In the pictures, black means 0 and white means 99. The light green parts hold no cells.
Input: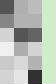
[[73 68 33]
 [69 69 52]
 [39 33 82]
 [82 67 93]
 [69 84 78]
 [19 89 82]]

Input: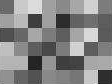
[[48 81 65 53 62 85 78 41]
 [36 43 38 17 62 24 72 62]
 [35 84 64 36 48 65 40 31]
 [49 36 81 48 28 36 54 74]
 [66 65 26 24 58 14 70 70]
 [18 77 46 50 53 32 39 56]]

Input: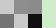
[[54 55 78]
 [ 6 78 45]]

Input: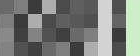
[[31 82 34 37 29 67 23 49 41]
 [39 82 31 34 37 29 67 23 49]
 [23 82 49 41 25 32 51 25 53]
 [29 82 67 23 49 41 25 32 51]]

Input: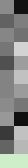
[[ 7 54]
 [49 38]
 [44 52]
 [82 46]
 [61 31]
 [75 51]
 [60 51]
 [46 54]
 [ 6 59]
 [75 22]
 [71 39]]

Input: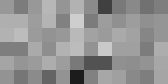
[[49 44 53 47 25 54 69 58 71 59 48 59]
 [58 56 61 56 61 48 80 50 70 61 68 68]
 [58 52 63 66 60 63 72 59 57 60 73 69]
 [67 48 62 62 78 57 73 69 55 66 49 49]
 [65 57 55 56 32 32 47 61 67 60 58 64]
 [64 49 53 62 65 50 11 57 39 54 46 57]]

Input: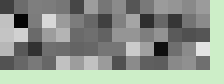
[[60 53 58 60 47 33 54 46 61 27 46 48 49 42 25]
 [54 45 21 40 18 64 50 25 40 48 60 84 48  2 75]
 [33 31 35 57 49 58 58 38 43 41 70 61 41 81 76]
 [88 54 43  6 62 79 46 46 40 39 42 43 19 34 71]
 [43 56 53 36 37 54 31 60 75 61 75 40 47 40 32]]

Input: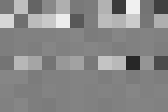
[[25 45 93 23 69 48 47 68 53 39 74 46]
 [68 46 79 70 73 49 34 92 78 73 43 83]
 [50 51 50 52 49 48 52 51 50 50 50 49]
 [49 51 50 49 51 52 51 50 52 49 50 49]
 [29 58 15 72 76 47 63 59 45 64 71 45]
 [49 50 48 51 49 51 51 50 50 48 52 52]
 [51 50 52 50 51 50 51 50 51 49 49 51]
 [50 51 51 50 49 50 51 50 48 49 52 50]]
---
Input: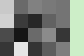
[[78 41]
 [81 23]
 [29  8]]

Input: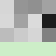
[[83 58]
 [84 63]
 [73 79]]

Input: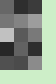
[[40 18]
 [46 51]
 [75 35]]

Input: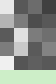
[[90 34]
 [70 48]
 [35 87]]

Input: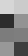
[[83 79]
 [17 57]
 [48 49]]

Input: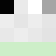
[[ 1 91]
 [92 89]
 [90 92]]

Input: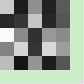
[[79 11]
 [16 21]
 [97 53]]

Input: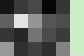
[[ 8 22]
 [37 88]
 [21 15]]

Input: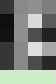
[[21 53]
 [ 6 56]
 [ 7 56]]
